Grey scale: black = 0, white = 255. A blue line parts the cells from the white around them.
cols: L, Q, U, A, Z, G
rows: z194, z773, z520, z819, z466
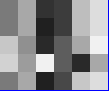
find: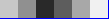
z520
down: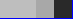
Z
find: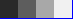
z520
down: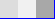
G

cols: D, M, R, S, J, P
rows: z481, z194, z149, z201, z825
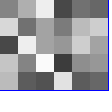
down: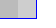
J
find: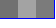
z194
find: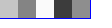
z201
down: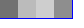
J
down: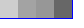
P
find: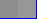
z201
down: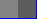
M

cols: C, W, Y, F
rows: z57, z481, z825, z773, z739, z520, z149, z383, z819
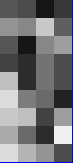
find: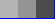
z819
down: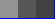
C
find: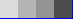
z819
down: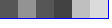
C
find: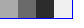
z383

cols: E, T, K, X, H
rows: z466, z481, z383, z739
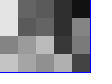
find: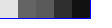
z466
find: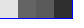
z466
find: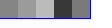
z383
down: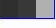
X

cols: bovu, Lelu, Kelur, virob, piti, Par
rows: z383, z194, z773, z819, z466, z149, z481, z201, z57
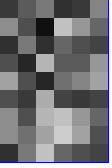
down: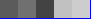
virob
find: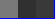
z383
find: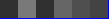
z773
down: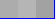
Kelur
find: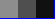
z194

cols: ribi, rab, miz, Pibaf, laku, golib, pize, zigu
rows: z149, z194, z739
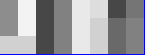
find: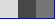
z149
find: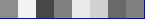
z194
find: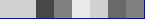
z739

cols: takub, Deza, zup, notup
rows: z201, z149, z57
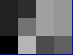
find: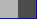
z57
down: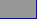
notup
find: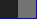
z149
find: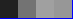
z149
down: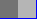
Deza

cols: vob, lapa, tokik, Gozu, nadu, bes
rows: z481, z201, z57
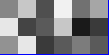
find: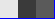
z57
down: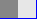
vob
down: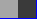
bes
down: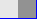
vob
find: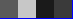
z201
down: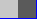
Gozu
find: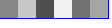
z481

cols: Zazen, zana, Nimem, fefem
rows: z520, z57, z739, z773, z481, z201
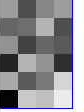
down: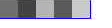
zana
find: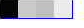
z201
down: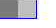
Nimem

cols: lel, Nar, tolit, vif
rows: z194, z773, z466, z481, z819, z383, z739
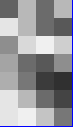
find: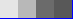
z773
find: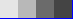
z383

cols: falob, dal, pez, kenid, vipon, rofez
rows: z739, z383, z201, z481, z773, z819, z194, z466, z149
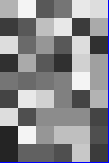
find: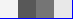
z739
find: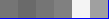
z773

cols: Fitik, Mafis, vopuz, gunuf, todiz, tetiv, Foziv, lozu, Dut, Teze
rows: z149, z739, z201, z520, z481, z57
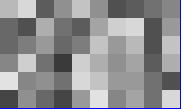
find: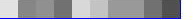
z481
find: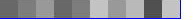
z201
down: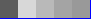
lozu
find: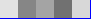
z57
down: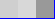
todiz

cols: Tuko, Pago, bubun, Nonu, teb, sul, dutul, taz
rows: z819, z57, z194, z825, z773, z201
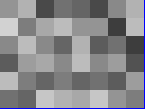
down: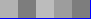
Pago
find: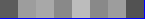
z825
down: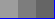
Pago
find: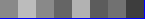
z194

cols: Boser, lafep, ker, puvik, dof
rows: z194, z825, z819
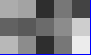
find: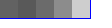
z825
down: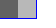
Boser
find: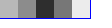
z819

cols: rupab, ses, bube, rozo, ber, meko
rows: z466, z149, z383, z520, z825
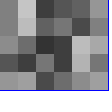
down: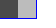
ber
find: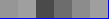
z825
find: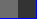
z383
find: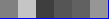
z466
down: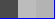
ber
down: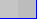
ses

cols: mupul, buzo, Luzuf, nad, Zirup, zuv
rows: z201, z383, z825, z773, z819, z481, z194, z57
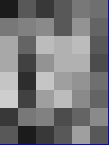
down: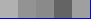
Zirup
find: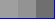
z819
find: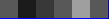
z57
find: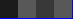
z201
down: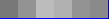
Zirup

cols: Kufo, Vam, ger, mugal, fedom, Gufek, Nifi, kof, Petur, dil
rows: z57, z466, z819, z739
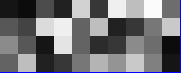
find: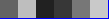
z466
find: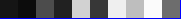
z57
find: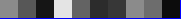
z819
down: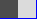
ger
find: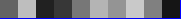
z739
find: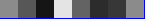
z819

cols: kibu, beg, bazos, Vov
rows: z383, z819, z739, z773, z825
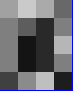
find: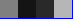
z739
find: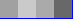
z383
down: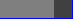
kibu
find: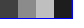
z825

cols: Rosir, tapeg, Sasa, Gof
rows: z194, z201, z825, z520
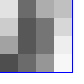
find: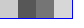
z201
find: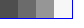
z520
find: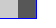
z201

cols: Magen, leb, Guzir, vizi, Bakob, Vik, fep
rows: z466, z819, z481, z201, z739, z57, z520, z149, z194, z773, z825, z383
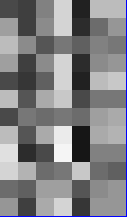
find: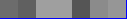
z825
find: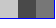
z57
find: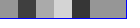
z383
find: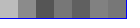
z481

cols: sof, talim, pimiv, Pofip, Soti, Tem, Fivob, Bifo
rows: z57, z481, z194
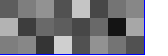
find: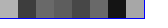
z481
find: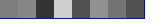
z194

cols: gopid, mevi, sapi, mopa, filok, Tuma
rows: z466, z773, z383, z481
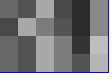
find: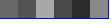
z466
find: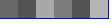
z481
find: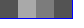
z481

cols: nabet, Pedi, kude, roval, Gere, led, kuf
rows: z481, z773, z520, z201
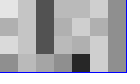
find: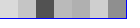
z520
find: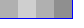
z773
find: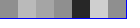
z201
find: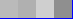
z520

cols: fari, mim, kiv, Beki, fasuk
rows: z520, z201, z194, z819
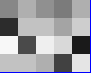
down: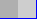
fasuk
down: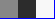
fari
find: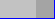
z201
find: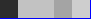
z201
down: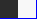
fari

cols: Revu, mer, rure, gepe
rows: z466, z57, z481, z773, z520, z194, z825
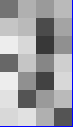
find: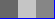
z773
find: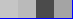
z57
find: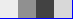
z520
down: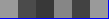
rure
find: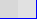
z825
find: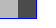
z57

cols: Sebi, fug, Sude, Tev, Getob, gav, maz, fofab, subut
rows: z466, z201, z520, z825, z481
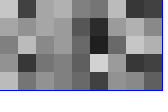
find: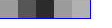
z201
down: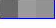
maz
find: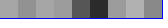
z201

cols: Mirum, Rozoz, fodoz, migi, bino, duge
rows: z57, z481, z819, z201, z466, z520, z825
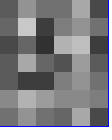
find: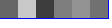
z481
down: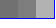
migi

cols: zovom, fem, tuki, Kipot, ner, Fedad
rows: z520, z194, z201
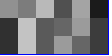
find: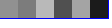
z520
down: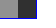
zovom
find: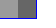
z201

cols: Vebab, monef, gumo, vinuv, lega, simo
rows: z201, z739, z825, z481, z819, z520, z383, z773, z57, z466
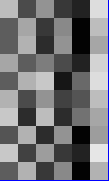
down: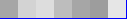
simo
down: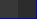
gumo
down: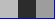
gumo
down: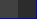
vinuv
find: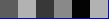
z466
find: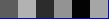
z825

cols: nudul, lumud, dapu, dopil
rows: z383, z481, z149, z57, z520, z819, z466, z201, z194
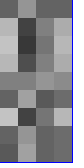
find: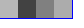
z481
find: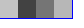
z466
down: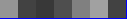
lumud

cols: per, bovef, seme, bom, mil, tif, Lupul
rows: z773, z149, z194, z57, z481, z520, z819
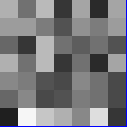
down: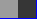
bovef
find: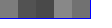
z481
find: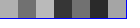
z57
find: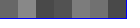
z520
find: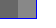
z520

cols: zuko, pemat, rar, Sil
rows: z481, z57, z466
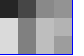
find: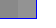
z481
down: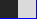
zuko
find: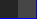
z481
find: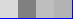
z57
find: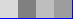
z466

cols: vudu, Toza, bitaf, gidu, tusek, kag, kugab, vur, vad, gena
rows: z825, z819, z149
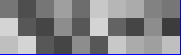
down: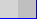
vudu
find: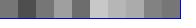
z825
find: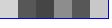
z149

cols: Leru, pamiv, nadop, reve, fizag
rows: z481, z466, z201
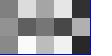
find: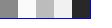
z201
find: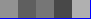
z466

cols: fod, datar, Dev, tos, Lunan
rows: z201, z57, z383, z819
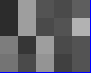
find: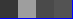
z383
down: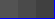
tos
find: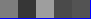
z383
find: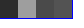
z57
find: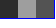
z201
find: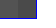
z201

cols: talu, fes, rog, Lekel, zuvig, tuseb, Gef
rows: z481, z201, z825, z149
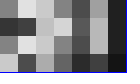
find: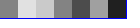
z481
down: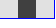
fes

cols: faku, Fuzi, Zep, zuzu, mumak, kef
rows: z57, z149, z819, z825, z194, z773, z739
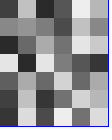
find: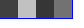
z773
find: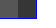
z825
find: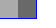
z194
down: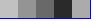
Fuzi

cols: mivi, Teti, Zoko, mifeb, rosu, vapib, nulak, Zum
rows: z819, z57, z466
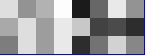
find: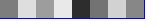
z466
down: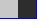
rosu
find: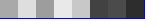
z57
